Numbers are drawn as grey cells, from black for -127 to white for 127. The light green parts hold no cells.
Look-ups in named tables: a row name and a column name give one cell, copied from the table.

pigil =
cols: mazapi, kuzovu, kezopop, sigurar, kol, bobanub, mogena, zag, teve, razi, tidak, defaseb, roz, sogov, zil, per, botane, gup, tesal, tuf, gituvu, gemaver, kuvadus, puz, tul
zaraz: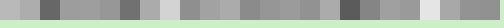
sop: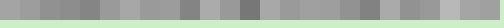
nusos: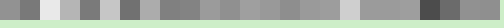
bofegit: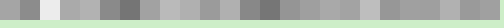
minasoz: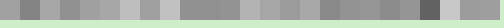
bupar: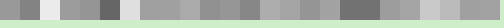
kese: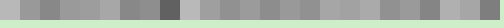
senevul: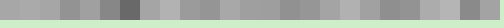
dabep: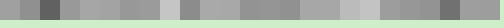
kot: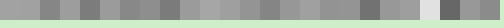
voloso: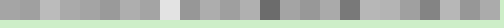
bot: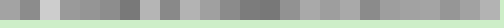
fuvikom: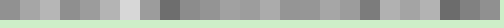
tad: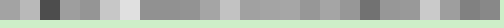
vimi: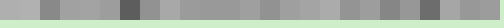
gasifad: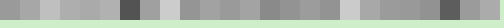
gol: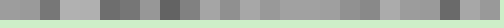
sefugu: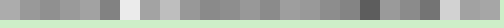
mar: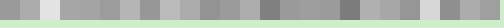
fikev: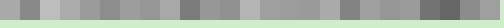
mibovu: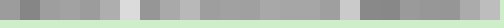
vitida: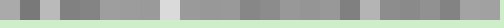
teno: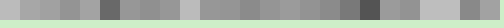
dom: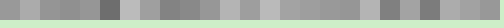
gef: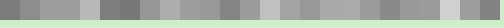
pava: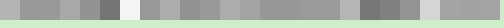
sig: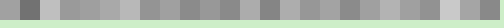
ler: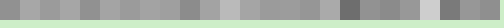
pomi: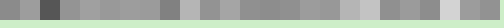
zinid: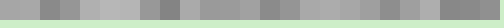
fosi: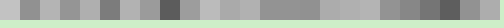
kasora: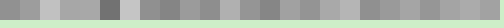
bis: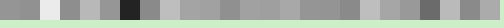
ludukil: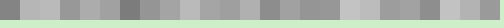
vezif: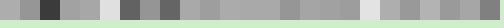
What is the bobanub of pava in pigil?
-11
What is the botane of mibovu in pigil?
31
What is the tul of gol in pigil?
25
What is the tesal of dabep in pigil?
67
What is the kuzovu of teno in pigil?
39
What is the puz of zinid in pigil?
10
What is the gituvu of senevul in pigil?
19
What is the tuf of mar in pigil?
39
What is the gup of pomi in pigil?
53
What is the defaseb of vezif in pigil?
43
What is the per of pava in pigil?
26
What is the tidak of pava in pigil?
25
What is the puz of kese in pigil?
38
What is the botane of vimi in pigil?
43

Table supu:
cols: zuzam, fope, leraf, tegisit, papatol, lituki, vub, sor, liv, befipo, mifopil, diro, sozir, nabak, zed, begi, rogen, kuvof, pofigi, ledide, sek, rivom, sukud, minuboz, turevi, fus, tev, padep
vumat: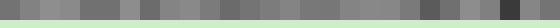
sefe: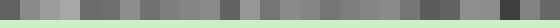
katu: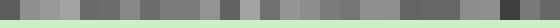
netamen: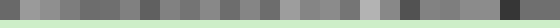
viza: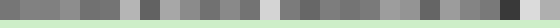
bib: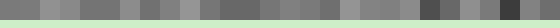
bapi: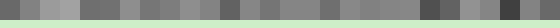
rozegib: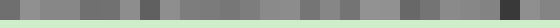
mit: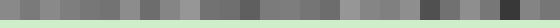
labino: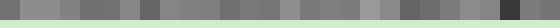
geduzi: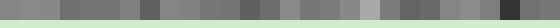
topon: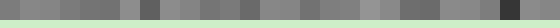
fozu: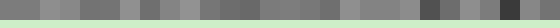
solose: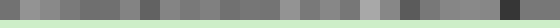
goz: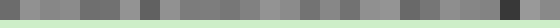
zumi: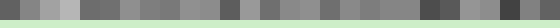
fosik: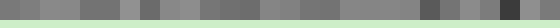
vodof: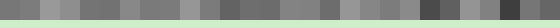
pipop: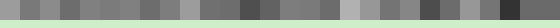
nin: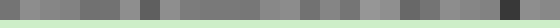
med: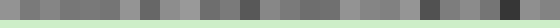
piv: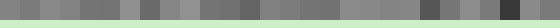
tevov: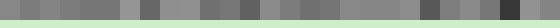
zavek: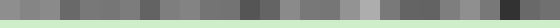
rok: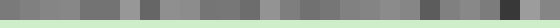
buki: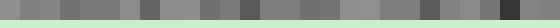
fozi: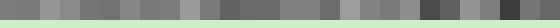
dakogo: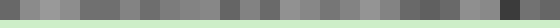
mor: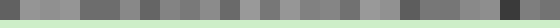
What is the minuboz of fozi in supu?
20
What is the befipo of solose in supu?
-6
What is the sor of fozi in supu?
-7
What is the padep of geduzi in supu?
-8
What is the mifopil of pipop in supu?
-15
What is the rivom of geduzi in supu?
-22
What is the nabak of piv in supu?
1
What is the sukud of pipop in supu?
-19
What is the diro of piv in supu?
-14
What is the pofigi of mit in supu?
5
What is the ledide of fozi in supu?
-5
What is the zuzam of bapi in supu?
-22
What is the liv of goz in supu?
17
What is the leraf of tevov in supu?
4
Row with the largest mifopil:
katu

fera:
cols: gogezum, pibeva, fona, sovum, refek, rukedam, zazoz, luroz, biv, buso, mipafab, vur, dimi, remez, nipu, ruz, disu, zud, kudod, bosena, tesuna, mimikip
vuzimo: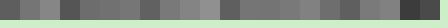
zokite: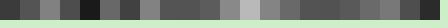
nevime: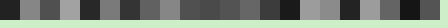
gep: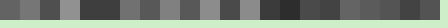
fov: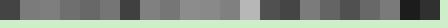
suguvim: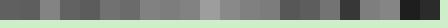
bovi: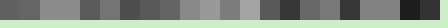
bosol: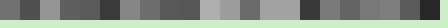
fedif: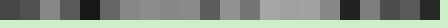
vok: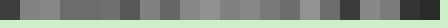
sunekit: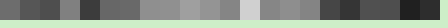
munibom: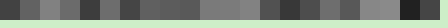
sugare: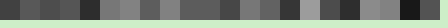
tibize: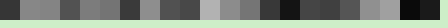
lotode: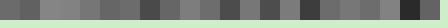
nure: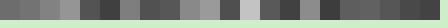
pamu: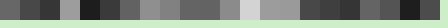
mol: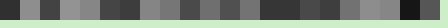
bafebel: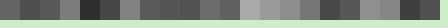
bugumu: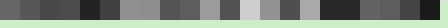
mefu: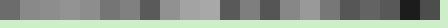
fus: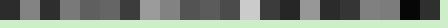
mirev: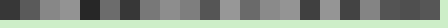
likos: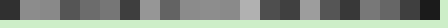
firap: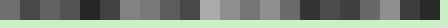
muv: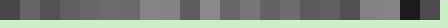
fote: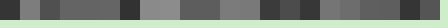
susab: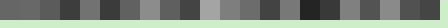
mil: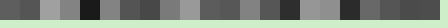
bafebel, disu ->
-55
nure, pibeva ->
-12
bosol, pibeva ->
-47
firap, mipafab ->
43
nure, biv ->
-40
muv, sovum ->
-32
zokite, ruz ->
-44
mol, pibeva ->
14
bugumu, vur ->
-45
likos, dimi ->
49
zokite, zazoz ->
-62
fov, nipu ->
-58
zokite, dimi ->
57

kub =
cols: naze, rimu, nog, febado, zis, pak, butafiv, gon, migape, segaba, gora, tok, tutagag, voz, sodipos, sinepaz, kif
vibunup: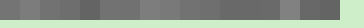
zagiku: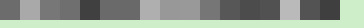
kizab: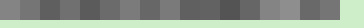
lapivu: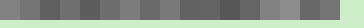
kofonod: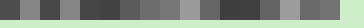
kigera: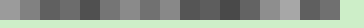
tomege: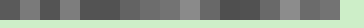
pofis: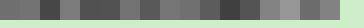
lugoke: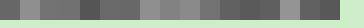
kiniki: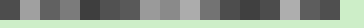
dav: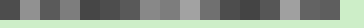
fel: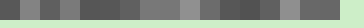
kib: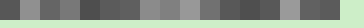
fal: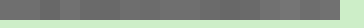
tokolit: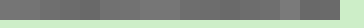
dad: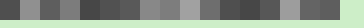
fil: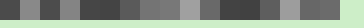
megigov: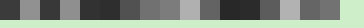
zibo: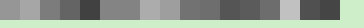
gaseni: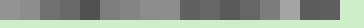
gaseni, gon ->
12
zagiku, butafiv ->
-22
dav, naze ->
-50
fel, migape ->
-8
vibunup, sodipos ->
1
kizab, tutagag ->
-25
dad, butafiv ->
-38
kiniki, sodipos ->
46
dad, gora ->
-17
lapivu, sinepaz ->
-23

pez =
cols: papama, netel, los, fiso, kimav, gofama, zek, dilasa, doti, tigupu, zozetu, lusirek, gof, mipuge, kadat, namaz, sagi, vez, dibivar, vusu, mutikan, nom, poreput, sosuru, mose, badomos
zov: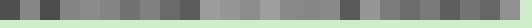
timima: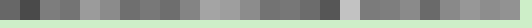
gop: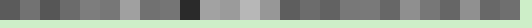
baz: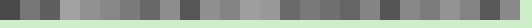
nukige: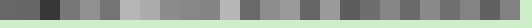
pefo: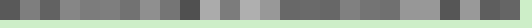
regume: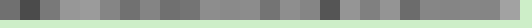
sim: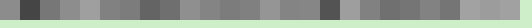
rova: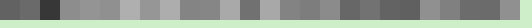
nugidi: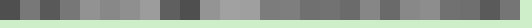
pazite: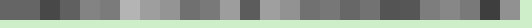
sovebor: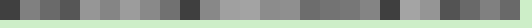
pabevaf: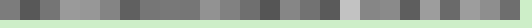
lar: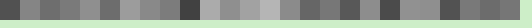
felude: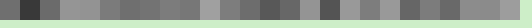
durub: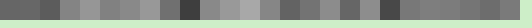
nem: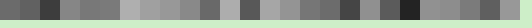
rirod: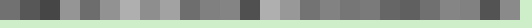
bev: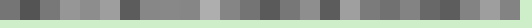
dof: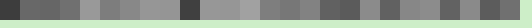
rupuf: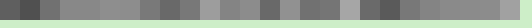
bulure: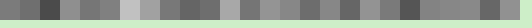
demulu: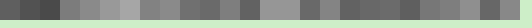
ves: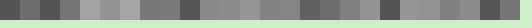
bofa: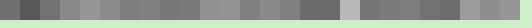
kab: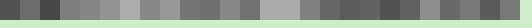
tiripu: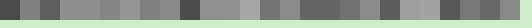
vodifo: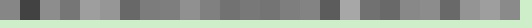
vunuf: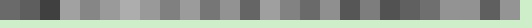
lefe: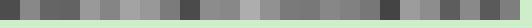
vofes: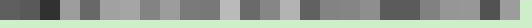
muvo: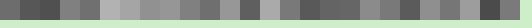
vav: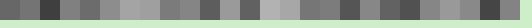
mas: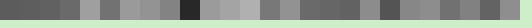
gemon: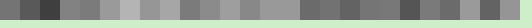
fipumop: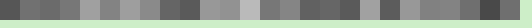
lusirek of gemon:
30
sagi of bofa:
-21
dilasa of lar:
9
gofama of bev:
30
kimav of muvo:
-15
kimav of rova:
20
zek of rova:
47
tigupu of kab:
-11
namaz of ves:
-30
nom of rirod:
-15
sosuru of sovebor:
-22
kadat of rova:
3
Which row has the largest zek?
bulure

